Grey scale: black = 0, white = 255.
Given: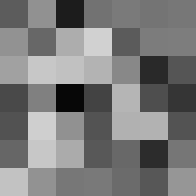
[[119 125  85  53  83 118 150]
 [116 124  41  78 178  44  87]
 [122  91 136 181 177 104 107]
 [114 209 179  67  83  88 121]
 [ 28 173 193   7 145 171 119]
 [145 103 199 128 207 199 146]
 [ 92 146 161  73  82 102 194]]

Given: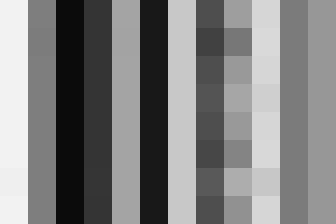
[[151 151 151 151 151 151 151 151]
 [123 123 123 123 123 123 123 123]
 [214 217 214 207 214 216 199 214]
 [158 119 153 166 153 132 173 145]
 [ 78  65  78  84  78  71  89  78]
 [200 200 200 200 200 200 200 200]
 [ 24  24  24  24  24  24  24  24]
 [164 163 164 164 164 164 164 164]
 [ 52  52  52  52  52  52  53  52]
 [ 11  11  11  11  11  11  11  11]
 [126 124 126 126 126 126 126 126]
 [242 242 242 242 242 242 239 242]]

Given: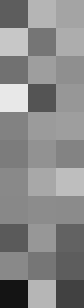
[[164 173 143 151 158 131 190 139  98  93  65]
 [181 117 158  84 155 146 168 140 151 118 182]
 [ 93 199 113 232 130 124 137 136  90 137  20]]

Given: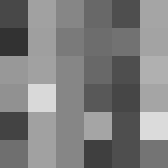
[[165 163 176 165 219 116]
 [ 78 114  78  70  78  78]
 [104 109 104  88 165  63]
 [134 122 134 134 134 134]
 [161 159 161 217 161 161]
 [ 72  50 152 145  67 111]]

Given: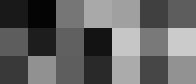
[[ 93 203 146]
 [ 64 121  70]
 [160 198 171]
 [169  19  41]
 [118  96  94]
 [  4  29 145]
 [ 25  93  57]]

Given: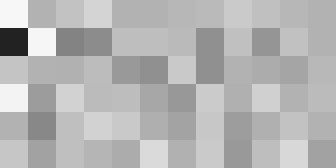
[[178 178 184 187 178 162]
 [183 193 165 178 194 216]
 [192 149 172 208 176 190]
 [202 192 178 176 157 153]
 [186 144 144 203 199 202]
 [183 186 201 152 163 177]
 [178 190 144 167 175 218]
 [178 190 153 189 201 172]
 [212 140 188 187 210 181]
 [194 131 177 210 191 191]
 [178 246 178 156 136 162]
 [247  34 196 243 178 198]]

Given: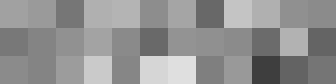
[[139 100 117]
 [144 178  99]
 [176 107  62]
 [196 139 153]
 [104 144 127]
 [165 147 223]
 [141 105 214]
 [180 138 134]
 [176 163 202]
 [118 145 156]
 [154 132 132]
 [161 120 139]]

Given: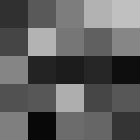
[[192 134  14  87  52]
 [178  96  38  70 102]
 [125 118  28 174 108]
 [ 89 179  35  87   8]
 [ 48  69 133  81 127]]

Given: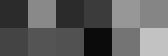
[[133 194]
 [151 116]
 [ 59  11]
 [ 43  81]
 [137  84]
 [ 43  68]]
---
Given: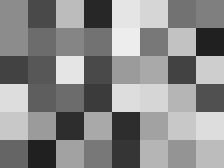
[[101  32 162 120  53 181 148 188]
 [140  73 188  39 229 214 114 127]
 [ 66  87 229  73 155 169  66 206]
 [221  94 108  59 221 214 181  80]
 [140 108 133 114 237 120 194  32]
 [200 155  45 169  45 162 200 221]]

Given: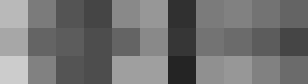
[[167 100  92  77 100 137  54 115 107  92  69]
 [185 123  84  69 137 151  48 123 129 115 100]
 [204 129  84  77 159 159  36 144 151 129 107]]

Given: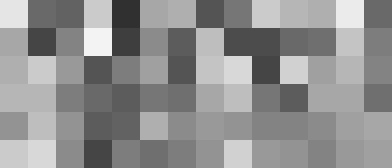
[[167  69 131 243  62 139  92 190  76  76 105 111 196 125]
 [229 105  98 203  48 167 175  84 118 203 182 175 235 105]
 [182 182 125 105  92 118 111 167 190 118  92 167 167 111]
 [147 190 147  92  98 175 139 153 147 131 131 139 160 167]
 [175 203 153  84 125 160  84 196 216  69 209 160 182 131]
 [203 216 139  69 125 111 125 147 209 153 147 131 153 160]]

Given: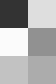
[[251 145]
 [194 172]
 [ 51 222]]

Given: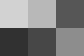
[[ 49  71 141]
 [210 184  86]]

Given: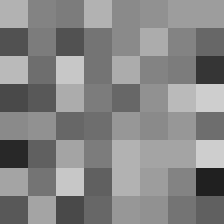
[[ 73  88 172 124 103 145 186 206]
 [ 40  96 164 124 178 164 164 206]
 [186 110 199 116 172 131 124  53]
 [164 116 199  96 178 157 131  32]
 [ 81 124  81 116 138 172 131 103]
 [178 131 124 178 138 145 157 157]
 [138 145 103 110 151 138 151 110]
 [ 88 164  73 103 151 145 116  96]]
